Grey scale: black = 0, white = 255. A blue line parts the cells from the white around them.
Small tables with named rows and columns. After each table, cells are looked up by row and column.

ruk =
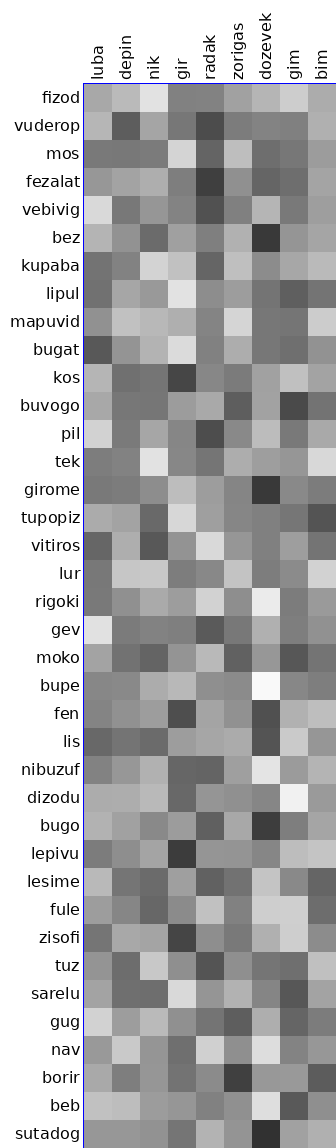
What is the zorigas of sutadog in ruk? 148
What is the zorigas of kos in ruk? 123
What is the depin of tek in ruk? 130
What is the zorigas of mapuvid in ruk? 213
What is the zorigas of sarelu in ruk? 178
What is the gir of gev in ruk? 127
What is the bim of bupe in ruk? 126
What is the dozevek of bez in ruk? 57
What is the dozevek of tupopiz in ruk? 128
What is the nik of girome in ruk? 141
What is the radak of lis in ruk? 166
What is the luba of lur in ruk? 120
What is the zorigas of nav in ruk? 143
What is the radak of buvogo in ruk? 169
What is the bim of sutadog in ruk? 176
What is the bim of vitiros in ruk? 116
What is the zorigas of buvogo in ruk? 94
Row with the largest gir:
lipul

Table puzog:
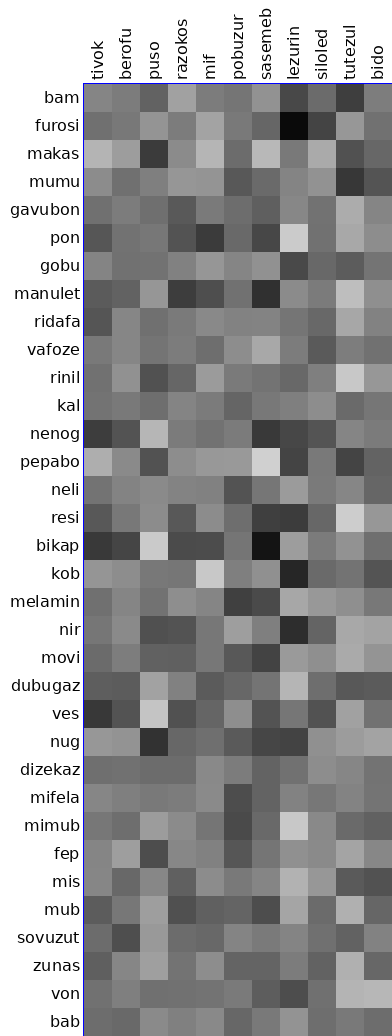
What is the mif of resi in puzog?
140
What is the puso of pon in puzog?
119
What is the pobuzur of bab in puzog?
103
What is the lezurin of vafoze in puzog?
124
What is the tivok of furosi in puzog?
112
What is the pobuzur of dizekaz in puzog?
124
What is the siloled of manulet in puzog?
123
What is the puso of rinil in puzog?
81
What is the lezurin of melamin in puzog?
167
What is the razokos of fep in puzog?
135
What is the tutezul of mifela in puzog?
131
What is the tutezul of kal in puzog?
106
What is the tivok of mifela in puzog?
134
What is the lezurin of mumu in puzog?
132
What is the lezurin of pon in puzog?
203
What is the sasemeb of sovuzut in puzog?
122
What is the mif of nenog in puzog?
114

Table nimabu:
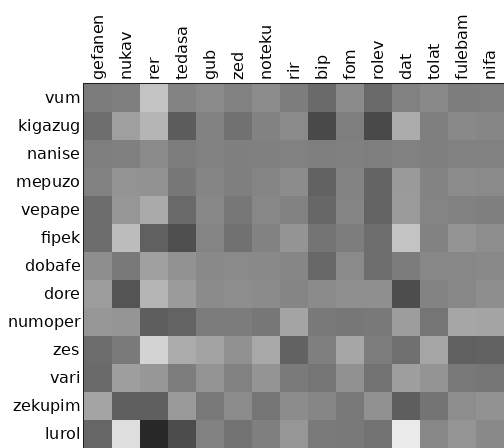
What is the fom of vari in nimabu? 145
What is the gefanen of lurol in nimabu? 102
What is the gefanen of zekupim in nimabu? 164
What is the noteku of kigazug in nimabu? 130
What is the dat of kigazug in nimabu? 172
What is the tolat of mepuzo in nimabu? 131
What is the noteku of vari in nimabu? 148
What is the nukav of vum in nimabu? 127
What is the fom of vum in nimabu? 139
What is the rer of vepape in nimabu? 170
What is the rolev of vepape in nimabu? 99
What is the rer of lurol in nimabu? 40
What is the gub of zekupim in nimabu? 120
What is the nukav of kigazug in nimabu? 159
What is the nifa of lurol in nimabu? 137
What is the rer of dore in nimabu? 181
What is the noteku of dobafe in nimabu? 137
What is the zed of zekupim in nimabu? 140

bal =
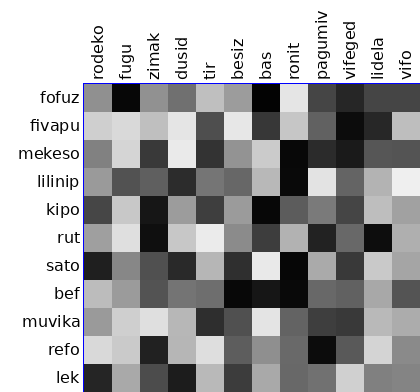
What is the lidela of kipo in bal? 190
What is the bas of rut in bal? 61
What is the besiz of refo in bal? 93
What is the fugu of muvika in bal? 207
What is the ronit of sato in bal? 6
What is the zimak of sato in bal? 80
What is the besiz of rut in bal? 139
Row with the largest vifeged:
lek

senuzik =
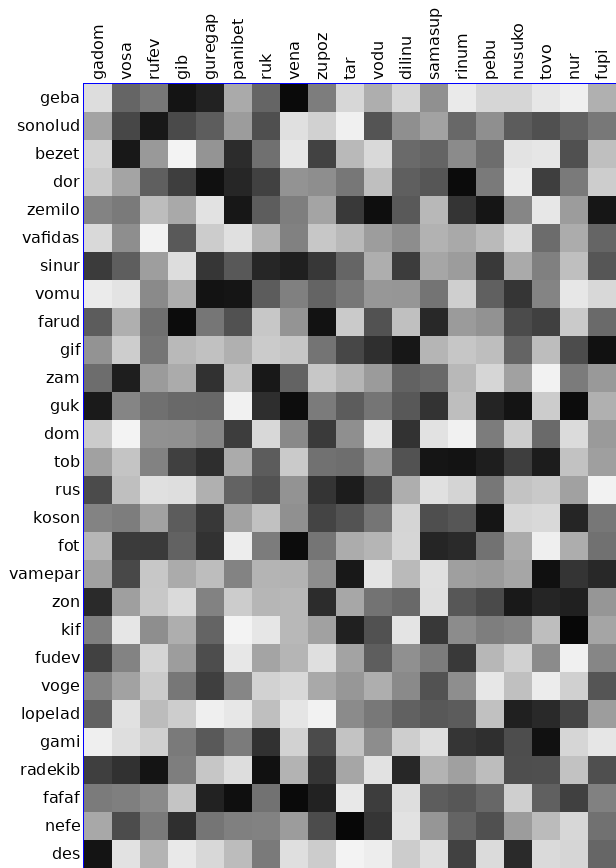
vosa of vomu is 227
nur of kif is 7
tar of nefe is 7
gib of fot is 98
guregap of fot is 50
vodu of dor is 191
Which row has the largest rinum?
dom

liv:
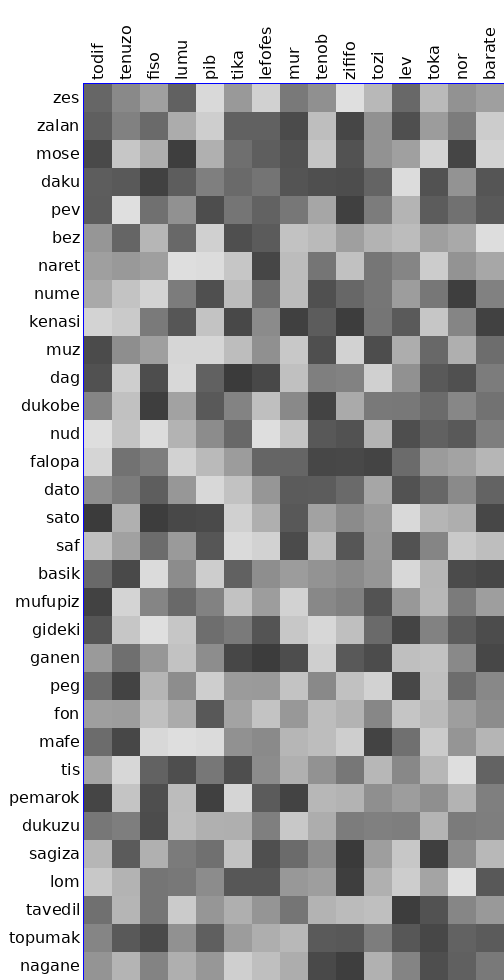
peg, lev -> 71
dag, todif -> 81
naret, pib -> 220
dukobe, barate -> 114
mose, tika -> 111
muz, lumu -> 214
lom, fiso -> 117
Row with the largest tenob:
gideki

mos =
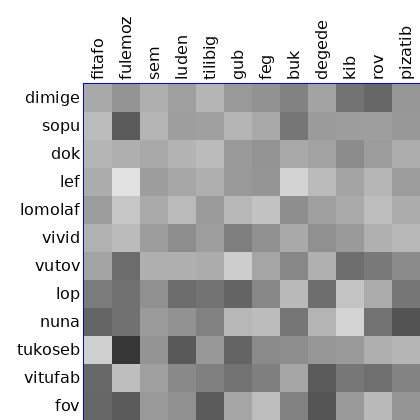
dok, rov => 156
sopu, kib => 157
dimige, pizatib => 151
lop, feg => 135
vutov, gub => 204
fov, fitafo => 102
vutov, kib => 110
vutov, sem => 175
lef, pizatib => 156
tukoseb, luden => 89
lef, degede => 186
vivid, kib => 154
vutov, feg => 165
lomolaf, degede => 160
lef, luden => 167
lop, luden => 108
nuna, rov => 114
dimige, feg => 146
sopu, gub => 181
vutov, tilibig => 172

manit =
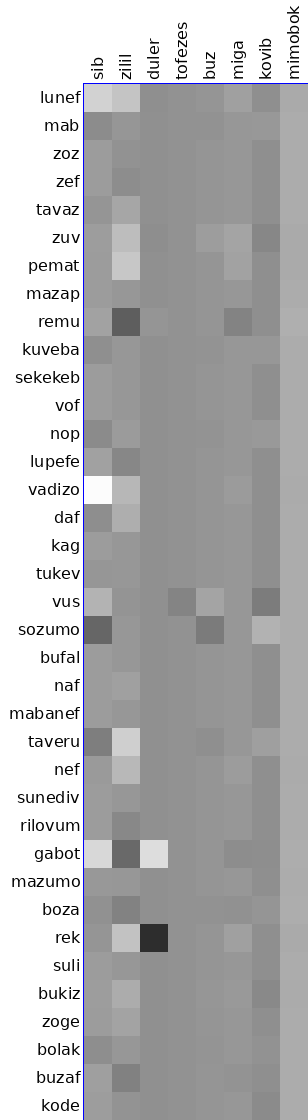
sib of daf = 142
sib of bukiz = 157
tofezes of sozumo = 146
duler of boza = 144
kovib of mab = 152
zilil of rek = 194
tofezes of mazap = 146
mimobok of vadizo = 171
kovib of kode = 139
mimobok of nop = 172
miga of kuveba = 151
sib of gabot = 216
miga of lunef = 160
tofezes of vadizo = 146
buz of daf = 149
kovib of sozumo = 178
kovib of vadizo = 143
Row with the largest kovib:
sozumo

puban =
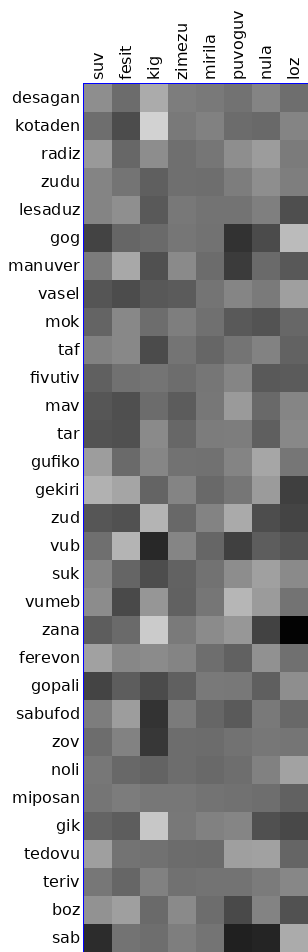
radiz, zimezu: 111
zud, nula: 77
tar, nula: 95
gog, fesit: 102
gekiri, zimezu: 132
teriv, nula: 123
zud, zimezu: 104

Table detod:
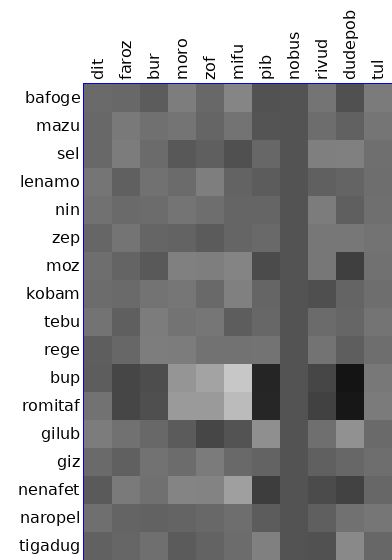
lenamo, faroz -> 96
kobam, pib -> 101
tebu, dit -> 115
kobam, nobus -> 83
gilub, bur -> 104
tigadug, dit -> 97
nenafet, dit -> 90
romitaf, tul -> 123
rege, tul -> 110
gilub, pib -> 143
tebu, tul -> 116
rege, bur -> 125
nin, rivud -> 124
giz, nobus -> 83
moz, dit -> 110
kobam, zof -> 105
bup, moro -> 149
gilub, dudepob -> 145
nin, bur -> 108

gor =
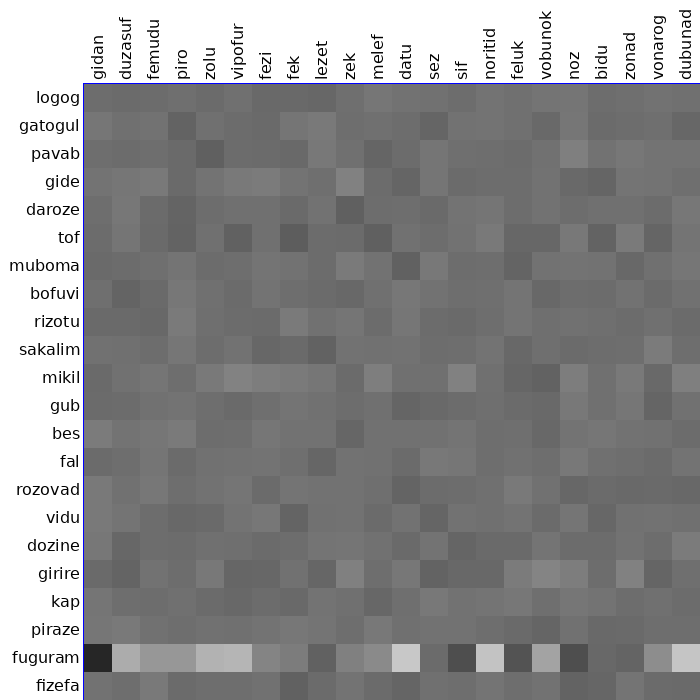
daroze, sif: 115
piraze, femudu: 113
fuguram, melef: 138
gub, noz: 120
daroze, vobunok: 114
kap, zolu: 107
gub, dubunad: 113
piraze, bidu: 105
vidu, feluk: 115
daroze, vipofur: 112
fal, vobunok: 110
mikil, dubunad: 127
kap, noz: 118
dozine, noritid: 106
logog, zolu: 107
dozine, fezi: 107

